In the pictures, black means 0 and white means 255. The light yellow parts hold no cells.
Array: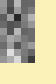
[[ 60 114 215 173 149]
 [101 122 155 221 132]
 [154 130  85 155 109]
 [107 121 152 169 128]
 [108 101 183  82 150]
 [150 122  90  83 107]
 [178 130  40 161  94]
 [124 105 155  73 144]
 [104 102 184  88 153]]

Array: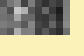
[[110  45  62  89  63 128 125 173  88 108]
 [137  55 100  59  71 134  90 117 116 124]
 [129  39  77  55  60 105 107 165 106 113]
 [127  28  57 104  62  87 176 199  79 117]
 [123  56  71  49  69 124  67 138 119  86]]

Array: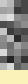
[[120  94 216 184]
 [ 53 110  37  91]
 [107 137 120 217]
 [132 164 109 134]
 [ 95  43 184 141]
 [ 71  81  59 197]
 [141 118  87  77]
 [129 143 223 207]
 [ 70  57 168 161]
 [ 70  95 182 201]]

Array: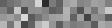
[[158 169  92 139 131 124 141  93 149 203 179  99  72 191 118 181]
 [ 92 140 145  68 160  98 176 163 159 139 116  90 216 140 160 151]
 [202 160 118 155  83 131 179 103  94 130 143 142  78 197  98 128]
 [128 156 161 139 132 170 159  97 123  43 212 141 144 124 113  98]]

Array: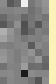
[[140  85 115 128 129 135 115]
 [133 133 140  27 129 138 136]
 [100 111 108 157 129 131 114]
 [105 151 131 141 125 135 152]
 [127 111 147 135 125 135 146]
 [127 136  91 135 133 126 129]
 [136 126 129 119 132 142 162]
 [120 128 104  84 128 149 175]
 [126  88 119  80 143 112  88]
 [117 126 116 104 126 123 105]
 [142 123 112 133 135 129 131]
 [147 134 119 239 106  89 139]]

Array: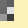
[[ 63 152]
 [223 104]
 [ 94 108]]

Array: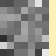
[[231  64 149 118 117  67  60]
 [ 99  96 135  97 101 159 210]
 [191 140 126 156 154  90  45]
 [111 151 130 166 112 115 123]
 [116 116 130 162 106 121 143]
 [ 95 153 113  95 156 164 160]
 [116 116 128 167 107 122 143]
 [105 226 160 101 100  79  80]]

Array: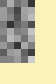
[[205 111 154 132 130]
 [ 62  98 163 154  94]
 [128 169  54 117 152]
 [174 113 162 185 119]
 [195 136 126 172 138]
 [ 78 123 100  52 124]
 [186 158  83 134 155]
 [172 162  70 120 156]
 [ 54 134 114 173 112]]
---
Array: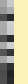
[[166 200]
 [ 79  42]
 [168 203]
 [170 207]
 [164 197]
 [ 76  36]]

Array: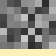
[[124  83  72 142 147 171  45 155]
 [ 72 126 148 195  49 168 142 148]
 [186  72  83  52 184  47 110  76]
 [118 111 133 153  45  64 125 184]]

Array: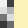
[[242  63]
 [118 221]]

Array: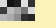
[[218  18  31 223  49]
 [182 171 141  48  38]]

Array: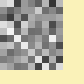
[[207 222  65 154 129  96 181  53 186]
 [108  62 153  82 173 151 156 155 170]
 [192 243 112 184 110 113 154 102 156]
 [184 197 134 235 138 181 114 144  77]
 [125 137 161 182 117 227  68 175  66]]

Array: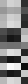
[[179 210 203  47]
 [178 208 201  48]
 [ 77  54  59 175]
 [115 112 113 127]
 [ 55  21  29 202]
 [ 56  22  30 200]]
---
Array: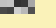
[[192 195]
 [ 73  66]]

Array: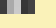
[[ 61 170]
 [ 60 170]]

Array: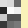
[[222 216]
 [ 38 251]]

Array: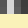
[[ 84 212]
 [ 87 213]]

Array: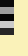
[[ 10  10]
 [158 158]]

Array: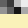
[[ 97  58]
 [147  95]]

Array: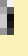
[[142 240]
 [172  90]]

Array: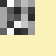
[[ 49 253]
 [165  89]]

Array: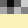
[[100  12]
 [166 104]]
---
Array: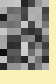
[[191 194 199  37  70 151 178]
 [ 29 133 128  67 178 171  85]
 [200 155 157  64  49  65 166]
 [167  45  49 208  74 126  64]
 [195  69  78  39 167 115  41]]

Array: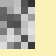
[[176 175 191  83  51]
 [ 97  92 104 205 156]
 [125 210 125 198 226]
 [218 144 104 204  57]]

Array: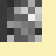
[[ 57  45  72  88 170  77]
 [ 57  72  97  94 240 193]
 [ 57  42  89 134 108  48]]

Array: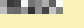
[[159  58  70 244 116 136 173  98 252]]

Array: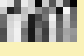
[[238 223  84 234 204   8 202  85 203  74   5]
 [109 207 223 199  31  70 118 239  83 197 107]
 [ 78 219 241 112  24 130  61 211 113 163 151]]

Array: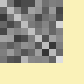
[[194 115  60  75  75 155 113 127 123]
 [ 57 121 196 139 130  73 111 125  79]
 [ 71 146 132 145 192 122 141 103 129]
 [117  94 114 145 136  85 188  55 125]
 [117  85  77 180 136 132 135  99 222]]

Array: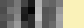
[[ 83  92 119  68  26 176 107 100 125]
 [ 86  95 136  25  44 193  87  94 166]]
